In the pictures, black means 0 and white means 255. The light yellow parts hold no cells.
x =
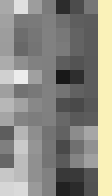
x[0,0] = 169
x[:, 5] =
[76, 94, 99, 99, 83, 46, 97, 73, 89, 140, 112, 132, 57, 43]
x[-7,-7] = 183
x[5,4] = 24
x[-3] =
[102, 188, 144, 116, 90, 132, 160]
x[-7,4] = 78
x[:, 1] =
[224, 121, 109, 104, 143, 236, 114, 162, 131, 181, 202, 188, 188, 218]
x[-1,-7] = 214
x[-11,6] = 91
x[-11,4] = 123
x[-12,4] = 120
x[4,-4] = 128
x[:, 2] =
[157, 122, 118, 116, 129, 160, 120, 136, 125, 142, 149, 144, 144, 154]
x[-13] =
[161, 121, 122, 128, 111, 94, 92]
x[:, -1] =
[118, 92, 91, 91, 90, 92, 92, 87, 92, 166, 145, 160, 83, 81]
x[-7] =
[183, 162, 136, 129, 78, 73, 87]
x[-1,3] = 129
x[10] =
[127, 202, 149, 118, 73, 112, 145]
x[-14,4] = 44
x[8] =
[165, 131, 125, 128, 104, 89, 92]
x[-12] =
[157, 109, 118, 129, 120, 99, 91]
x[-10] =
[172, 143, 129, 128, 93, 83, 90]

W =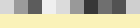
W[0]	215
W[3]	239
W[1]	155

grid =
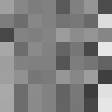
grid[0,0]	160
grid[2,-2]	148
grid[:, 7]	[76, 220, 134, 231, 99, 63, 224, 230]
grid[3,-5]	130
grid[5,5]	135
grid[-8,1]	135
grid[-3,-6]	119
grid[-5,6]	72
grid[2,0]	71
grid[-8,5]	128
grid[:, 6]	[149, 105, 148, 72, 117, 157, 61, 70]
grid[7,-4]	100
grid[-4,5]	125
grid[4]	[158, 130, 128, 128, 85, 125, 117, 99]
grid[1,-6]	135
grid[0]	[160, 135, 125, 129, 90, 128, 149, 76]

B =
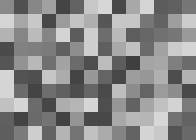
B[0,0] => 137
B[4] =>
[85, 147, 184, 112, 163, 107, 78, 188, 92, 63, 165, 167, 127, 107]
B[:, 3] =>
[161, 71, 133, 123, 112, 198, 110, 70, 116, 99]
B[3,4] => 96
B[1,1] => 166
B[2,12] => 119
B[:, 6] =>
[199, 175, 206, 207, 78, 152, 102, 214, 72, 193]
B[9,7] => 171
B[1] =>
[213, 166, 200, 71, 155, 195, 175, 86, 199, 198, 118, 99, 158, 204]
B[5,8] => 71
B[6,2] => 68
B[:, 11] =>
[92, 99, 113, 162, 167, 176, 155, 192, 215, 200]
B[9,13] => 105
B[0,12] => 96
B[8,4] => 66
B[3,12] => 203
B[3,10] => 107
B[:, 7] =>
[215, 86, 109, 95, 188, 100, 74, 78, 71, 171]
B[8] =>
[96, 67, 106, 116, 66, 148, 72, 71, 168, 184, 182, 215, 114, 99]
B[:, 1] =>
[80, 166, 133, 130, 147, 83, 108, 214, 67, 123]
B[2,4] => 212
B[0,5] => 99
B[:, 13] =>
[119, 204, 154, 213, 107, 178, 73, 122, 99, 105]

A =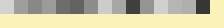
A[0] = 210
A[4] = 109
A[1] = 158
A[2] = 136
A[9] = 64

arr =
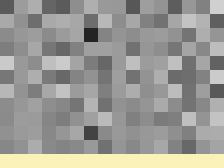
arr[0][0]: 90
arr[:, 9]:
[87, 167, 141, 113, 191, 114, 173, 139, 128, 145, 136]
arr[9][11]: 156
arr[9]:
[145, 154, 157, 136, 150, 167, 67, 138, 153, 145, 152, 156, 143, 128, 171, 172]
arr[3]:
[126, 142, 167, 118, 103, 129, 160, 160, 155, 113, 150, 142, 118, 165, 136, 189]
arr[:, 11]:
[147, 114, 156, 142, 160, 174, 152, 170, 123, 156, 167]
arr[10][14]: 148
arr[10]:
[135, 146, 172, 137, 132, 137, 153, 113, 149, 136, 151, 167, 130, 104, 148, 164]
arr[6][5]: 155
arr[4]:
[202, 153, 141, 191, 203, 164, 124, 103, 154, 191, 156, 160, 192, 112, 166, 98]
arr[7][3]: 142
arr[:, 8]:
[152, 141, 148, 155, 154, 159, 155, 146, 151, 153, 149]
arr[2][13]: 116
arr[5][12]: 107
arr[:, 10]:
[158, 129, 153, 150, 156, 147, 143, 149, 141, 152, 151]
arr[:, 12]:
[93, 166, 146, 118, 192, 107, 188, 140, 127, 143, 130]
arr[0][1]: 156
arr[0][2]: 174
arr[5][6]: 146
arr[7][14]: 136
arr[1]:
[169, 145, 110, 169, 174, 167, 109, 184, 141, 167, 129, 114, 166, 195, 179, 95]
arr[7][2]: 161

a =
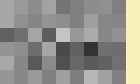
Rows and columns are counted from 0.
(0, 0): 166
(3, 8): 110
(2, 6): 171
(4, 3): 139
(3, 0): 147
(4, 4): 80
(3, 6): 51
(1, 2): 133
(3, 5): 97
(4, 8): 113
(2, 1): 111
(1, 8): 133
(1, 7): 135
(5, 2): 153
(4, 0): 169

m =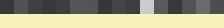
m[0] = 56
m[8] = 69
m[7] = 55
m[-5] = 89
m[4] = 62

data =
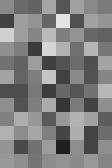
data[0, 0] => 137
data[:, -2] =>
[137, 161, 104, 181, 79, 82, 114, 66, 161, 68, 67, 152]
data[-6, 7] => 183
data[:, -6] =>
[99, 147, 133, 59, 157, 126, 121, 126, 151, 166, 113, 116]
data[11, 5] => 138
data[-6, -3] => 86
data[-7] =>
[163, 100, 126, 196, 65, 139, 82, 134]
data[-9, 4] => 177
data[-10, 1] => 157
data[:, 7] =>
[122, 149, 98, 119, 163, 134, 183, 144, 94, 108, 142, 132]
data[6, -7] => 78
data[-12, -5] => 165
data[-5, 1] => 82
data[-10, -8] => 209
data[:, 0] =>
[137, 66, 209, 143, 114, 163, 77, 143, 129, 177, 148, 152]
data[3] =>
[143, 126, 59, 213, 177, 112, 181, 119]
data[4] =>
[114, 97, 157, 64, 83, 108, 79, 163]
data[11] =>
[152, 142, 116, 140, 147, 138, 152, 132]
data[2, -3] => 148
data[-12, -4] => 85
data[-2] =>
[148, 74, 113, 157, 31, 142, 67, 142]

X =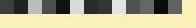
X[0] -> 61
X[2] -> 188
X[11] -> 11
